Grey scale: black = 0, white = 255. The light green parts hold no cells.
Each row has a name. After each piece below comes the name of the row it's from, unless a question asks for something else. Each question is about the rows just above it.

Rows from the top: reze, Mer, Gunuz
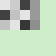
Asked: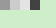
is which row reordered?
reze
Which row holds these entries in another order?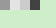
reze
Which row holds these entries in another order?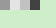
Mer

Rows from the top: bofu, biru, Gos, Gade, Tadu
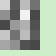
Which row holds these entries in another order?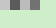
Gade
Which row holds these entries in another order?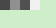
biru
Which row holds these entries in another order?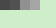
Tadu
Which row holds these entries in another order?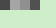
Tadu
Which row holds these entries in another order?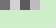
bofu
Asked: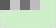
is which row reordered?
Gade
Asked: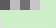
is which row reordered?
Gade

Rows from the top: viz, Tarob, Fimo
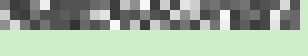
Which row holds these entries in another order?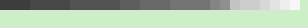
viz
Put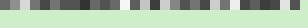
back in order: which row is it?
Fimo
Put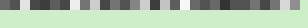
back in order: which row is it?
Fimo
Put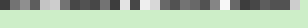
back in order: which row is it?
viz

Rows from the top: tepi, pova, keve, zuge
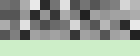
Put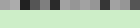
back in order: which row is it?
zuge
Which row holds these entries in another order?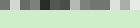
keve
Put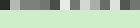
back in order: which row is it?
keve
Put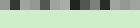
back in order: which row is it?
zuge
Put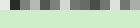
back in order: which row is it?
keve

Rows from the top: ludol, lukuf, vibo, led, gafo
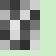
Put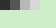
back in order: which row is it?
gafo
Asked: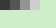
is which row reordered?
ludol
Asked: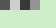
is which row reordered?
ludol
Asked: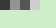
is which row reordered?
ludol
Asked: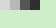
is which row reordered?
gafo
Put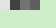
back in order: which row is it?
vibo
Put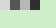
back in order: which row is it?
gafo

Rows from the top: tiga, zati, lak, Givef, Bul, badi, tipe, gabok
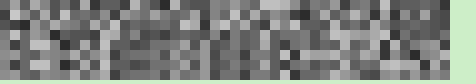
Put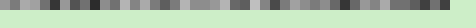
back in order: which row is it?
badi
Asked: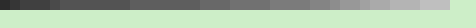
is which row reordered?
Bul
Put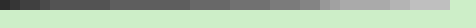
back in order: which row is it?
tipe
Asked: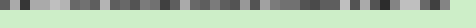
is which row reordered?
tipe
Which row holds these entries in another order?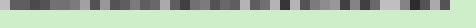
Bul

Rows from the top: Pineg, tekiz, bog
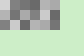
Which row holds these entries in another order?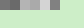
Pineg
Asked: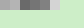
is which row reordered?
Pineg

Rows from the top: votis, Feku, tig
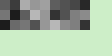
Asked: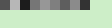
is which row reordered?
Feku
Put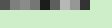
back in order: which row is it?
Feku
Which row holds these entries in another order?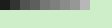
Feku
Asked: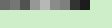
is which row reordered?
tig
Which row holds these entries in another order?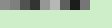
Feku
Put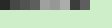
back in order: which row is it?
votis
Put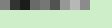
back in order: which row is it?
tig

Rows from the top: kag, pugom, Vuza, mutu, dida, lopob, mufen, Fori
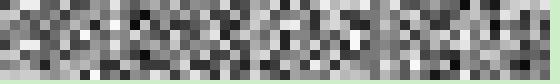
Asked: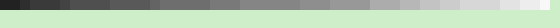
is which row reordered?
dida
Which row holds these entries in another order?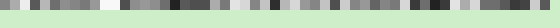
mutu
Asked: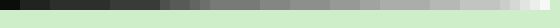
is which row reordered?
Vuza
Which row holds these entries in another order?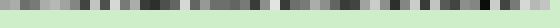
pugom
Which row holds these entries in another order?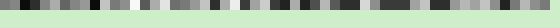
mufen
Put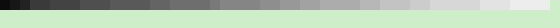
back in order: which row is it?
kag

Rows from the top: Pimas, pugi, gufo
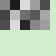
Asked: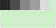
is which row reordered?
gufo
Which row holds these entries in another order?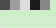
Pimas

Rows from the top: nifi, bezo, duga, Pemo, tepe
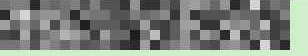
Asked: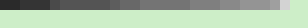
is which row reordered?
tepe
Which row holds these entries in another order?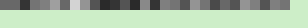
nifi
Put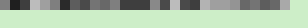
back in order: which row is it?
Pemo
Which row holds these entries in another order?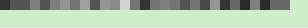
bezo
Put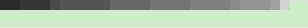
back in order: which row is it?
nifi
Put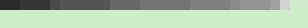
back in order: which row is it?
bezo

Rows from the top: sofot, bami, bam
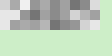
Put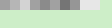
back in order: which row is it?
bami
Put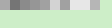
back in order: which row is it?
bam
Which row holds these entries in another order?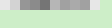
bam

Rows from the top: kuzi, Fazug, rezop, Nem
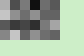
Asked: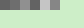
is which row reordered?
Nem
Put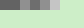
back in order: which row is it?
Fazug
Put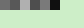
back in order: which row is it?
kuzi
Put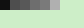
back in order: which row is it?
kuzi

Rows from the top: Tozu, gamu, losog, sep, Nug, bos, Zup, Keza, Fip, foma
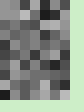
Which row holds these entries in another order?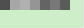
losog
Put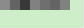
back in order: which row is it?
sep

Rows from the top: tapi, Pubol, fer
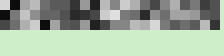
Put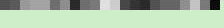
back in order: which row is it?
Pubol
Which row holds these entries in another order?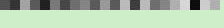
tapi
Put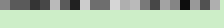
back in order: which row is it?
fer
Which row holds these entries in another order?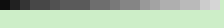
fer

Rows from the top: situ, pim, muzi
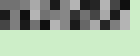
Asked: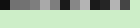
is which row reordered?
situ
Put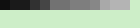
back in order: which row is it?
pim
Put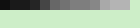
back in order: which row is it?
muzi
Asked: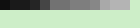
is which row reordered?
situ

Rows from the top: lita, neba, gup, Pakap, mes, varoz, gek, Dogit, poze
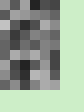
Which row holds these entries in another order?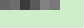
Pakap
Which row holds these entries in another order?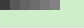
Pakap
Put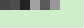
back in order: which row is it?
lita
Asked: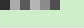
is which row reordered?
Dogit
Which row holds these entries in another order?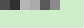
Dogit
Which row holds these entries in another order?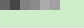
poze
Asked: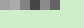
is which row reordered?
poze

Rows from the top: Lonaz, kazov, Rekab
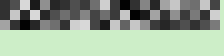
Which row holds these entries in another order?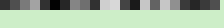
Rekab
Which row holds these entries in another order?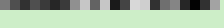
Rekab
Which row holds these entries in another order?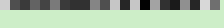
Rekab
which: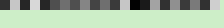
kazov
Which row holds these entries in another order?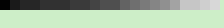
Rekab

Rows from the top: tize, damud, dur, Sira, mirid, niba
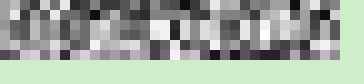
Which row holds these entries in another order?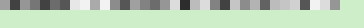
dur
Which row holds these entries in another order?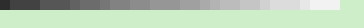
dur
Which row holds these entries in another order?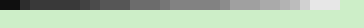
damud
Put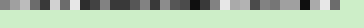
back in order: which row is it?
tize

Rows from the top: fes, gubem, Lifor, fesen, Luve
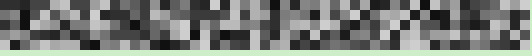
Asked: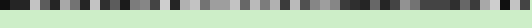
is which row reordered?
fesen
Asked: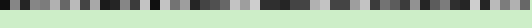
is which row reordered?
fes
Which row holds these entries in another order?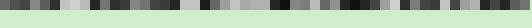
Luve

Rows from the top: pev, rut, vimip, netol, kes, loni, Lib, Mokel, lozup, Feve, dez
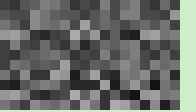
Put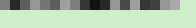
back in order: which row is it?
Feve
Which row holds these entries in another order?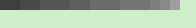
Lib
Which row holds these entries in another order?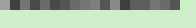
Lib
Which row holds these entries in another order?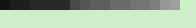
lozup
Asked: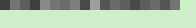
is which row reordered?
vimip
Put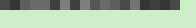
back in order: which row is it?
loni
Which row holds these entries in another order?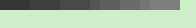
pev

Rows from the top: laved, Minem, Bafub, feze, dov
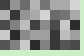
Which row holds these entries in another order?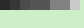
dov
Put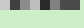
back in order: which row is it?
Bafub
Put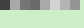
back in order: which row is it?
laved
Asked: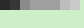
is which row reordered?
feze

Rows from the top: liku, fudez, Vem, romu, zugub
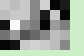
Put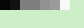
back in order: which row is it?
Vem
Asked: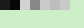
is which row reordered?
liku
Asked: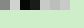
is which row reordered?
liku

